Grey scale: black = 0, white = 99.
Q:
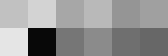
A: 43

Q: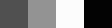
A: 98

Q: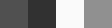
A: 97

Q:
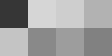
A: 61

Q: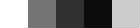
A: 5

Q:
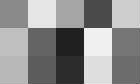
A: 86

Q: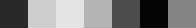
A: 2

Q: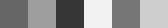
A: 46

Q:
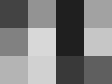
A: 22

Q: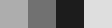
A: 11
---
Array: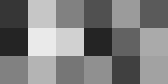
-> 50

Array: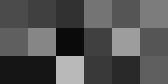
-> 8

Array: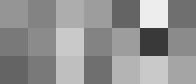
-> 39

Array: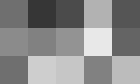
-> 43

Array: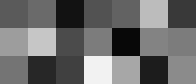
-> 45

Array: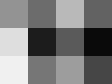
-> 93

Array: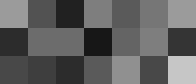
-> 28
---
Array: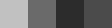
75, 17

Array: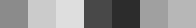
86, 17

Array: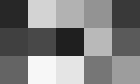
96, 12

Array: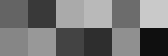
78, 6

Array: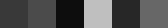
74, 5

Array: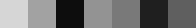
83, 5

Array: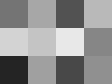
90, 14
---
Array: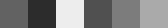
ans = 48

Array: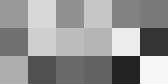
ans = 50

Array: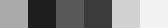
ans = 81

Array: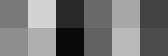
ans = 65

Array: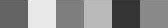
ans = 20

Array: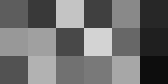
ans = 53

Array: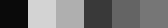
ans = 39
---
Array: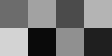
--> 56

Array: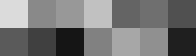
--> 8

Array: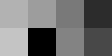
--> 51

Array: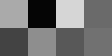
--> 34

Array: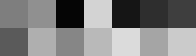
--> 52

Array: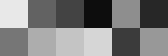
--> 76

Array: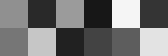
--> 13

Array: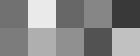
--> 56

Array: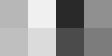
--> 29

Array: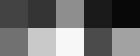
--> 96
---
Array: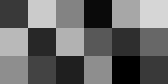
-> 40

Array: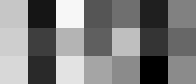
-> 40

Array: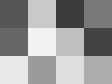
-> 26

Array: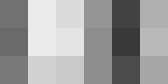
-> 72

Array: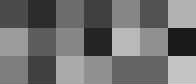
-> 10

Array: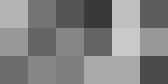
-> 59

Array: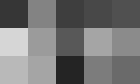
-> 54
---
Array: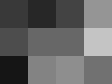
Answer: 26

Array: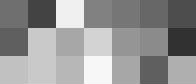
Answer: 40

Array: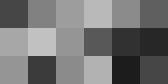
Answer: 54

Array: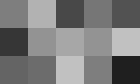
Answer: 46

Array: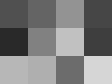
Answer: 57

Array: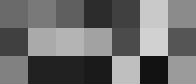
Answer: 78

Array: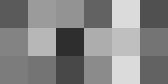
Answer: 85

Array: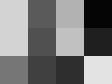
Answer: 69

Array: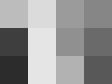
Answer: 60
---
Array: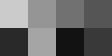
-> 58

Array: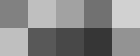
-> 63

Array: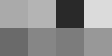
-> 70

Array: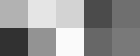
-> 82

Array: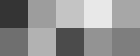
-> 76

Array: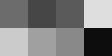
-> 27

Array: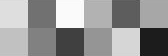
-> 69

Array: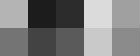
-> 17

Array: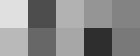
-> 69

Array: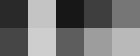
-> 9
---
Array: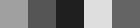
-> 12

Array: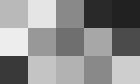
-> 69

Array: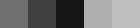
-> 8

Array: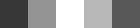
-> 99

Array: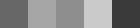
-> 55

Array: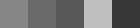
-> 34

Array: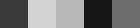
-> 71
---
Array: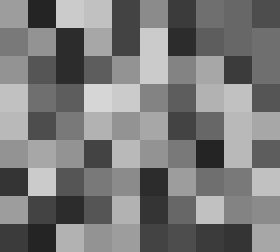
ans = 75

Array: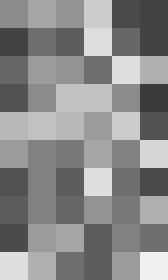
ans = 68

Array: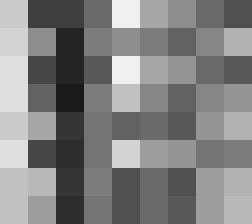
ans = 48

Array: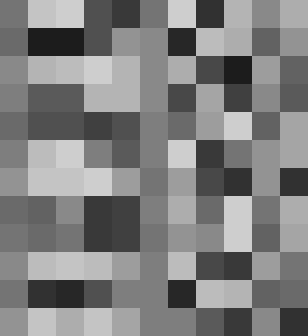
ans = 45

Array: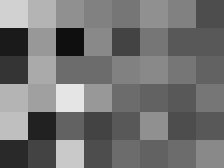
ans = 46

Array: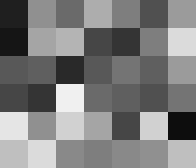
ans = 45
